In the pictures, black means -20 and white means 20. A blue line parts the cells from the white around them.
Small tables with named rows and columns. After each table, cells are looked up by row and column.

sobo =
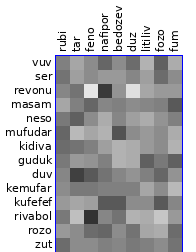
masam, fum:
-6
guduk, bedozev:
8
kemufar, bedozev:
0
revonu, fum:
4
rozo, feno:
-3
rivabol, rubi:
-1
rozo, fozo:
7
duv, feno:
-6
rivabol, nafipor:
1
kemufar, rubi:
2
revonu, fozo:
4
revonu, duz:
15
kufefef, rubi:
4
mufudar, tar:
9
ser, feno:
2
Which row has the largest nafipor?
mufudar

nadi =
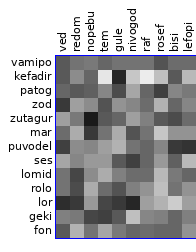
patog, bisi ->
1
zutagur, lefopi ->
-3
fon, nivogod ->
-4
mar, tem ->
-2
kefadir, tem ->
16
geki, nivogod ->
10
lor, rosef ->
8
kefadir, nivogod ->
11
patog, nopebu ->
-5
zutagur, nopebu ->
-16
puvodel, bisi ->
-11
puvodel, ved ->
-10
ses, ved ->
6
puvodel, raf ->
-4
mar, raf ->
-2
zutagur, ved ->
5
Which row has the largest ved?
ses

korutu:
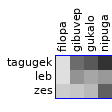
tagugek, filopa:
15
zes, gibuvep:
11
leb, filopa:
15
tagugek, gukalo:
-6
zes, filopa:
12
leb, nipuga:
4
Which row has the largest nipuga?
leb

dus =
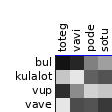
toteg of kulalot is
11
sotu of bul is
5
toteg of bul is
-17
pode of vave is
-7
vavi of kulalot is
16
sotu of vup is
11
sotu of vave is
-11
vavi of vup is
2
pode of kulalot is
-5
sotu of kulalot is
-7
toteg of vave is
16
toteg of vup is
-13
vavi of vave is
-8
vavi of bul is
-14
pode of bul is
0
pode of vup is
13

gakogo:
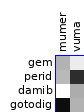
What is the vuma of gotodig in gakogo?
8
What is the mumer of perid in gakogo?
9
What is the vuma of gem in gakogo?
17
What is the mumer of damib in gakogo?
20
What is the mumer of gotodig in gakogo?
-18
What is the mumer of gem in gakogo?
8
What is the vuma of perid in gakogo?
-13
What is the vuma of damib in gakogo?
7

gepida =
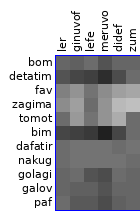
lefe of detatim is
-10
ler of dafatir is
-3
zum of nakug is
-3
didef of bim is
-9
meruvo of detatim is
-13
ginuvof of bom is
-5
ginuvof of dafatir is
-2
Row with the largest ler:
zagima

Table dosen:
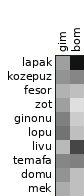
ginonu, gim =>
0
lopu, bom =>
10
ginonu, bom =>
12
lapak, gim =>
5
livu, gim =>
9
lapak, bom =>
-17
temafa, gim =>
1
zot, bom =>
15
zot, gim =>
5
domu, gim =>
3
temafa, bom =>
0
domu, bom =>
10
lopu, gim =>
-2
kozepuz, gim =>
3
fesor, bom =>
10

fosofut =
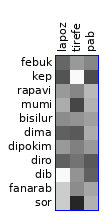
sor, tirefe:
-14
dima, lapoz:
-5
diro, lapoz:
-5
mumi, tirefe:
-9
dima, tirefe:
-6
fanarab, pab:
6
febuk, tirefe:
4
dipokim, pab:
4
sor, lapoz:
12
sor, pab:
8
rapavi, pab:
9
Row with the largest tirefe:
kep

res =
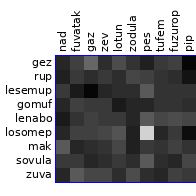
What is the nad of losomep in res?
-14
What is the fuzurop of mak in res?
-10
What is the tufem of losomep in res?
-14
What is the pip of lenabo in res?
-9
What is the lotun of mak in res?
-9
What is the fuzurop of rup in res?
-13
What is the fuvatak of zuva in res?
-6
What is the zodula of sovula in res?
-13
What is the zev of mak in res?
-12

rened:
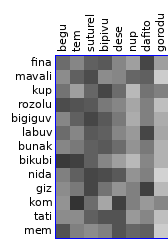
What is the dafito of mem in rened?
-5
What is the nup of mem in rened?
-4
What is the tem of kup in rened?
5
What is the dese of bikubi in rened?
5
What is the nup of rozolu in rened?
6
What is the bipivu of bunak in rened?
-6
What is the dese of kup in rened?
-3
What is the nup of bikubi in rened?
9
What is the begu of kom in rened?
3
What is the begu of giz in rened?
2
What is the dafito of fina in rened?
-9
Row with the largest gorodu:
nida

